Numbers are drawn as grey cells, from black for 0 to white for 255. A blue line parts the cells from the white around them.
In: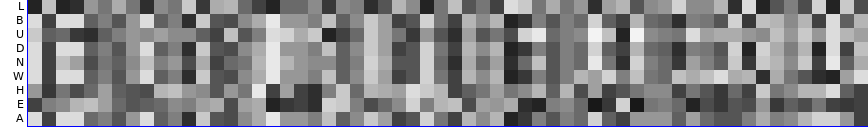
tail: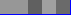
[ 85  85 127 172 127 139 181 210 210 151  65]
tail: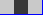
[181 139 201  65 232  96 172]

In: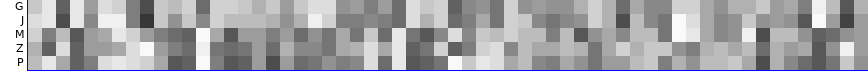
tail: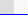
[156 126 108 240 117 108 117 156 108 177 136 136 117 168 177 221 168 231
  97 117 209  97 126 209 221 136 188 168 168 188 177 117 168 209 177 200
 200 146 126 177 188 168 188 108 177 156 168  87 146 240 156]
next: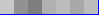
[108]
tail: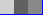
[146 117 209 146 156 146 146 177 209 177 108 168 136 136 209 209 168 146
 177 177 200 156 168 126 240 188  87 177]
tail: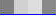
[188 168 168 188 177 117 168 209 177 200 200 146 126 177 188 168 188 108
 177 156 168  87 146 240 156]
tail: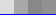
[200 146 156 146  87 249 156  66 156]
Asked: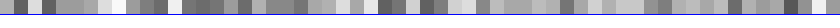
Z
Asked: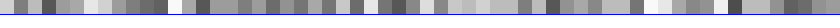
M

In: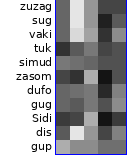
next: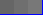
[41]
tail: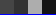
[81]
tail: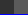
[120  69  81]
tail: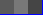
[81]
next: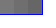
[81]

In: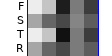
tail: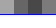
[93]
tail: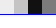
[60]
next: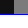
[60]
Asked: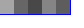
S
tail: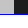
[123  60]
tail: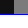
[60]

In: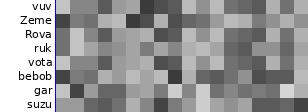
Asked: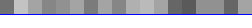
ruk
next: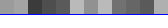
[113]
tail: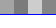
[205 113 134 113 123 113 214 176]
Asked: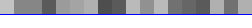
vota
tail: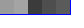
[186 145 186 113 102  90 176 113 176]

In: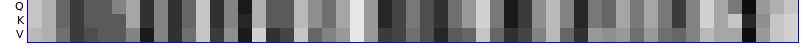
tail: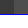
[ 90  90 131  26 131  49 111 197  59 143  26 209  49  69 197 102 131 153
 231 153  59  69 111  78  38  90 102 197 102  49  69 131 185 102  49 153
 143 153 111 153 111 102 131 185 165 165  14 153 197 209]
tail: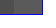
[131  26 131  49 111 197  59 143  26 209  49  69 197 102 131 153 231 153
  59  69 111  78  38  90 102 197 102  49  69 131 185 102  49 153 143 153
 111 153 111 102 131 185 165 165  14 153 197 209]
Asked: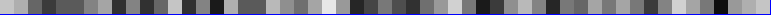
Q
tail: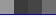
[ 78  38  90 102 197 102  49  69 131 185 102  49 153 143 153 111 153 111
 102 131 185 165 165  14 153 197 209]
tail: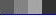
[131  49 102 197  49 131  26 175  90  90 185 143 111 165 231 153  38  69
 120  78  49 111 153 209 120  26  59 143 185 131  38 120 102 165 120 165
 120  59 131 209 165 120  14 153 175 197]

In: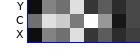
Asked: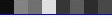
Y
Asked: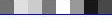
C

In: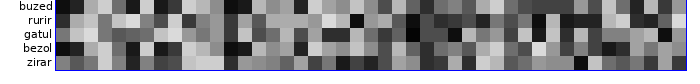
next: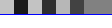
[162]
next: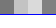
[77]
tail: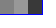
[162  88 172 172 172 152 218 183  14 152 172  88  14  77  46  57  77  35
 119  77 119  14 183  25  35  35 183 206  46  35  98 218]

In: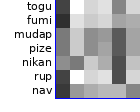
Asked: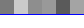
mudap
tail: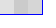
[164 173]

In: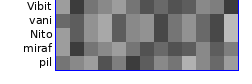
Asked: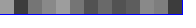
Vibit
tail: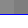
[60]
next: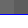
[146]
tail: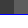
[137 117 177 137 105 157]
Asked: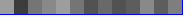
miraf

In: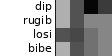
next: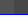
[113]
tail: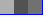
[134]
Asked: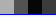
dip
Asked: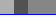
rugib

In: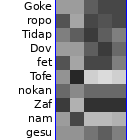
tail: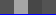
[71]
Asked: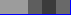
Dov
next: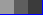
[105]

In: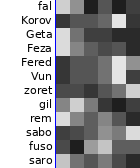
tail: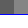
[85 42]
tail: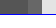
[54]
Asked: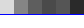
Feza

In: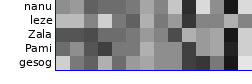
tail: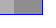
[ 64 154 166  35 207]
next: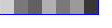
[132]
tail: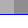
[142  64 154 166  35 207]
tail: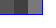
[121 176 142 142  64 154 166  35 207]
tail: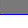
[176 142 142  64 154 166  35 207]
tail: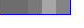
[198  45 218 142  24 218]

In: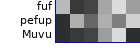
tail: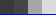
[157]
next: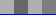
[209]
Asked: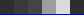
Muvu
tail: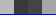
[219 157]
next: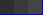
[157]

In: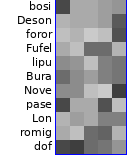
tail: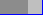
[202  62]
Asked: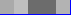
Fufel
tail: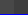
[108 117 149]
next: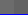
[179]
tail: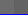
[179]
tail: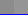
[191 128 117]
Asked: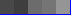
dof

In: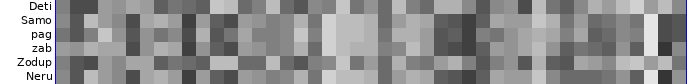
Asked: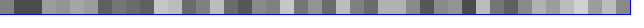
Deti
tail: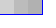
[177 128 137 188 156  86  76  64  95 156 147 166 188 147  95 117 107  95
 147  95 229  53 137]
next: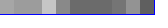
[229]
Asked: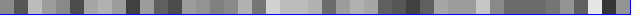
Neru
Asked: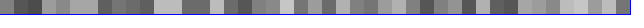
Zodup
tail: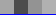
[166  64 147  95  76 156 147 128 137 177 107 209 188 177 177 128 137 188
 156  86  76  64  95 156 147 166 188 147  95 117 107  95 147  95 229  53
 137]
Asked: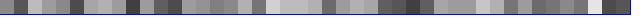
Samo

